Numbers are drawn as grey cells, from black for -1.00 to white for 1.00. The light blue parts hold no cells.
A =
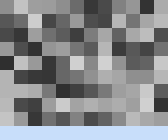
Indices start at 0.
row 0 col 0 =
0.11
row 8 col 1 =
0.20
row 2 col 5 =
-0.51
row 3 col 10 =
-0.47
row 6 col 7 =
-0.05
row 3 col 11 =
-0.11
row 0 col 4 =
0.11
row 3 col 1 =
-0.39
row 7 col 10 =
0.63
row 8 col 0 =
0.54
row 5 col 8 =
0.30
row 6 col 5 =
-0.50
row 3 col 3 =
0.17
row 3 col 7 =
0.43
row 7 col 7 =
0.29
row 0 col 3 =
0.22
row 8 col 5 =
0.02
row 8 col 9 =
0.45
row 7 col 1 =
-0.42
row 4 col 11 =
0.56
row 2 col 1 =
-0.57
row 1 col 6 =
-0.39
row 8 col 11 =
0.24
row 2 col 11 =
-0.39
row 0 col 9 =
0.18
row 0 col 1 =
0.52
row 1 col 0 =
-0.32
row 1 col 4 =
-0.20
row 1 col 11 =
0.45
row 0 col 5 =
-0.16
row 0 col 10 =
-0.60
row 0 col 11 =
0.34
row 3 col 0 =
0.20

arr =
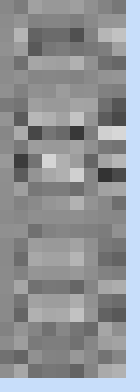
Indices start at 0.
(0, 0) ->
0.07
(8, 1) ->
-0.29
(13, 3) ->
-0.03
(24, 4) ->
-0.01
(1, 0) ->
0.10
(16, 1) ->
0.14
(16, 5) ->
0.02
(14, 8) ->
-0.14
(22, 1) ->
-0.21
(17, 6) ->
0.13
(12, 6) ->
0.05
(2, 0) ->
0.11
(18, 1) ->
-0.15
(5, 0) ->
0.10
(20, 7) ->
0.31
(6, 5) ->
0.12
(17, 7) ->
-0.05
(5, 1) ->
0.14
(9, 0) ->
0.06
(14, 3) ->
0.17
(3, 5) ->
-0.10
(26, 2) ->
-0.12
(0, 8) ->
-0.07
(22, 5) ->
0.52
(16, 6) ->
0.00
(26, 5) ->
-0.22
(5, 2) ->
0.05
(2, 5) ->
-0.37
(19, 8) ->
-0.01
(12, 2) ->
0.16
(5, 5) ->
0.03
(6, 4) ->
0.22
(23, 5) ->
-0.08
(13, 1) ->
0.25
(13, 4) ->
-0.03
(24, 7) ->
0.24

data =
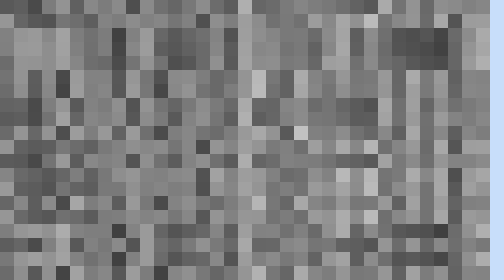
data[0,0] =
-0.30
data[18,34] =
0.36
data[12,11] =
0.01
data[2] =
[0.01, 0.17, 0.20, 0.07, 0.27, -0.02, -0.11, -0.03, -0.49, 0.01, 0.21, -0.19, -0.30, -0.20, -0.13, 0.03, -0.36, 0.24, 0.11, 0.04, -0.05, -0.04, -0.16, 0.09, 0.29, -0.26, 0.10, -0.13, -0.35, -0.39, -0.33, -0.46, -0.17, 0.10, 0.33]
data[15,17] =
0.18
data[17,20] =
0.05
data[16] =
[-0.01, 0.17, 0.21, 0.14, 0.35, 0.02, -0.01, -0.01, -0.50, 0.03, 0.21, -0.21, -0.34, -0.26, -0.19, 0.04, -0.27, 0.24, 0.02, 0.03, -0.11, 0.00, -0.17, 0.13, 0.34, -0.21, 0.08, -0.11, -0.31, -0.35, -0.37, -0.50, -0.15, 0.14, 0.37]
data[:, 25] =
[-0.23, 0.14, -0.26, -0.25, -0.12, -0.07, -0.05, -0.29, -0.28, -0.11, 0.06, -0.23, 0.11, 0.10, -0.07, 0.10, -0.21, -0.26, -0.26, -0.06]
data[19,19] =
-0.07
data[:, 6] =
[0.07, -0.26, -0.11, -0.12, -0.14, 0.02, 0.00, 0.02, 0.05, -0.01, -0.24, 0.07, -0.24, -0.27, -0.02, -0.29, -0.01, 0.01, -0.11, -0.02]
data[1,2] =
-0.31
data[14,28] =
-0.24
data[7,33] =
-0.04
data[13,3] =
-0.34
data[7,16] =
-0.18
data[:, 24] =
[-0.13, 0.30, 0.29, 0.31, 0.26, 0.18, 0.11, -0.20, -0.15, 0.10, 0.32, -0.19, 0.44, 0.28, 0.17, 0.35, 0.34, -0.23, 0.27, 0.17]
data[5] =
[-0.10, 0.15, -0.27, 0.09, -0.43, 0.21, 0.02, 0.02, -0.31, 0.18, -0.08, -0.36, 0.08, 0.10, -0.02, -0.18, -0.11, 0.16, 0.44, -0.07, -0.23, 0.34, 0.03, -0.05, 0.18, -0.07, -0.05, 0.19, -0.20, 0.33, -0.04, 0.20, -0.24, 0.04, 0.03]
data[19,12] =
0.05
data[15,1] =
-0.18
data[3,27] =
-0.16
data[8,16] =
-0.26
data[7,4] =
0.17
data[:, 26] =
[-0.31, 0.47, 0.10, 0.07, 0.08, -0.05, -0.03, -0.36, -0.27, -0.19, 0.41, -0.30, 0.43, 0.46, -0.05, 0.46, 0.08, -0.33, 0.10, -0.04]
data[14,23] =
-0.03
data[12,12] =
0.07
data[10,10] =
0.06
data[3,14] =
-0.17
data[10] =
[0.16, -0.23, -0.29, -0.26, -0.06, -0.15, -0.24, -0.05, 0.02, 0.12, 0.06, 0.09, -0.08, 0.06, -0.42, 0.16, 0.04, 0.24, 0.16, -0.04, 0.00, -0.13, 0.24, 0.05, 0.32, 0.06, 0.41, -0.12, 0.04, 0.19, -0.16, 0.32, -0.33, 0.24, 0.25]
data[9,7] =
0.19
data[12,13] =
0.09
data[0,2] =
-0.42

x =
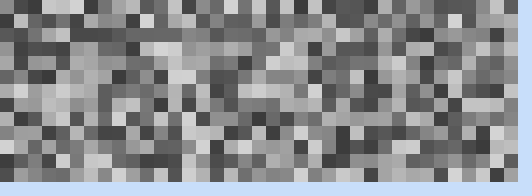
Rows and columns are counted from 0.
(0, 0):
0.09
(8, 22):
-0.14
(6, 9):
-0.04
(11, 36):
-0.27
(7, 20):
0.36
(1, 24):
-0.35
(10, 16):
0.36
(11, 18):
-0.24
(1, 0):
-0.52
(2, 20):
0.03
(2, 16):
-0.14
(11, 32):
0.16
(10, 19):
0.19
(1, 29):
-0.24
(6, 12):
0.41
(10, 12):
-0.23
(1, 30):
0.16
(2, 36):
0.20
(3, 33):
0.15
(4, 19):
0.62
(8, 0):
0.39
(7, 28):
0.41
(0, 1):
-0.43
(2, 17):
-0.15
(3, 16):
0.37
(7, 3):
0.48
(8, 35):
-0.12
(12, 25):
0.44
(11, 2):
-0.01
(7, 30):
-0.27
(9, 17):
-0.32
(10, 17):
0.65
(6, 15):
-0.47
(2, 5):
-0.43
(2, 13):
0.05
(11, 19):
0.37
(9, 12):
-0.37
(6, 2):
0.23
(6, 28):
0.28
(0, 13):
-0.46

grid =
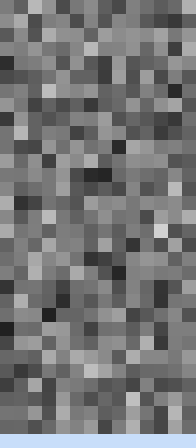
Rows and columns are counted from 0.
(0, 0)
-0.03
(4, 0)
-0.65
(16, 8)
-0.28
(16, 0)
0.33
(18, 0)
-0.14
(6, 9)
-0.32
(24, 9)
-0.18
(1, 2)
-0.40
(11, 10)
0.08
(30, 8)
-0.02
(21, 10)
-0.18
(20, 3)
-0.22
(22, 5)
-0.21
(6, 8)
-0.15
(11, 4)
0.24
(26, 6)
0.48
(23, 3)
0.23
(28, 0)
-0.25
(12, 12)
0.06
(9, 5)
-0.48
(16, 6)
-0.25
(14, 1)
-0.61
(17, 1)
0.00
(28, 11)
0.00
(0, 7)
-0.26
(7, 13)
-0.33
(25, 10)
0.06
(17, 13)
-0.41
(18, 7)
-0.50
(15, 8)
-0.10
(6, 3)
0.48
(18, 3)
0.05
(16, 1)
-0.08
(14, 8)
0.10
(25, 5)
0.33
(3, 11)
0.12
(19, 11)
-0.05
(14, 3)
-0.10
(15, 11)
0.23

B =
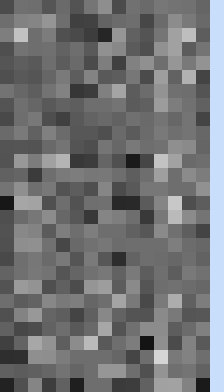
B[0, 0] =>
-0.40
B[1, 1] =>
0.02
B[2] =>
[-0.01, 0.52, -0.14, -0.03, -0.37, -0.42, -0.52, -0.70, 0.18, -0.24, -0.34, -0.08, 0.26, 0.49, -0.27]
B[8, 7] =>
-0.18
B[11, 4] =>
0.41
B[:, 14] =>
[-0.21, -0.18, -0.27, -0.09, 0.15, -0.47, -0.34, -0.24, -0.47, -0.19, -0.21, -0.14, -0.03, 0.14, -0.27, -0.09, -0.47, -0.19, -0.23, -0.11, -0.19, -0.02, -0.32, 0.00, -0.30, -0.14, -0.23, -0.80]
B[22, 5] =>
-0.47
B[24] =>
[-0.50, -0.22, 0.31, 0.15, -0.26, 0.10, 0.46, -0.30, -0.14, -0.02, -0.84, 0.12, -0.41, 0.02, -0.30]
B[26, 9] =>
-0.14
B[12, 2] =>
-0.54
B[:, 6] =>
[-0.08, -0.48, -0.52, -0.30, -0.41, 0.03, -0.53, -0.14, -0.22, -0.32, -0.39, -0.53, -0.07, -0.38, -0.13, -0.56, -0.01, -0.11, -0.04, -0.11, 0.17, -0.20, -0.25, -0.18, 0.46, -0.14, -0.14, -0.14]
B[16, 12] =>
-0.12
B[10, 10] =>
-0.14
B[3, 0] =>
-0.38
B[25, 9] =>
-0.46
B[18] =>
[-0.43, -0.13, -0.07, -0.17, -0.05, -0.33, -0.04, -0.32, -0.65, -0.22, -0.14, -0.15, -0.19, -0.14, -0.23]
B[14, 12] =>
0.57
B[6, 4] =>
0.02
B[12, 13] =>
0.09
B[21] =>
[-0.14, -0.28, -0.22, 0.06, -0.05, -0.01, -0.20, -0.14, 0.29, -0.05, -0.43, -0.04, 0.36, -0.25, -0.02]
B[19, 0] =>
-0.22
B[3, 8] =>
0.07
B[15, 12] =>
0.46
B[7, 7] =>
-0.14
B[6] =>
[-0.10, -0.19, -0.26, -0.10, 0.02, -0.58, -0.53, 0.00, 0.29, -0.28, -0.15, 0.15, -0.12, -0.14, -0.34]
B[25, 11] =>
0.67
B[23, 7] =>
0.31
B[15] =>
[-0.38, -0.16, -0.07, 0.10, -0.19, -0.32, -0.56, 0.04, -0.01, -0.14, -0.55, -0.06, 0.46, 0.09, -0.09]
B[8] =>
[-0.43, -0.14, -0.06, -0.39, -0.50, -0.30, -0.22, -0.18, -0.23, -0.12, -0.17, -0.09, -0.19, -0.09, -0.47]
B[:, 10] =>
[-0.17, -0.44, -0.34, -0.38, 0.13, -0.41, -0.15, -0.25, -0.17, -0.16, -0.14, -0.45, -0.14, -0.07, -0.29, -0.55, -0.32, -0.14, -0.14, -0.27, -0.33, -0.43, -0.35, 0.10, -0.84, -0.14, -0.37, -0.24]
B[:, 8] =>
[-0.41, -0.16, 0.18, 0.07, -0.50, -0.27, 0.29, -0.09, -0.23, -0.17, -0.19, -0.37, -0.14, -0.41, -0.69, -0.01, -0.14, -0.15, -0.65, -0.23, -0.28, 0.29, -0.22, -0.35, -0.14, -0.20, 0.18, -0.54]
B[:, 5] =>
[-0.35, -0.50, -0.42, -0.14, -0.17, -0.27, -0.58, -0.26, -0.30, -0.32, -0.34, -0.56, -0.02, -0.27, -0.36, -0.32, -0.14, -0.18, -0.33, -0.21, -0.40, -0.01, -0.47, -0.30, 0.10, -0.14, -0.21, -0.76]
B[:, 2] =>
[-0.14, 0.04, -0.14, -0.14, -0.30, -0.33, -0.26, -0.20, -0.06, -0.24, -0.35, -0.03, -0.54, -0.13, 0.28, -0.07, 0.03, 0.13, -0.07, -0.06, 0.15, -0.22, 0.19, -0.40, 0.31, 0.12, -0.25, 0.04]
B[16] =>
[-0.36, 0.07, 0.03, -0.29, -0.01, -0.14, -0.01, -0.14, -0.14, -0.24, -0.32, 0.08, -0.12, -0.26, -0.47]
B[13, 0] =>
-0.09
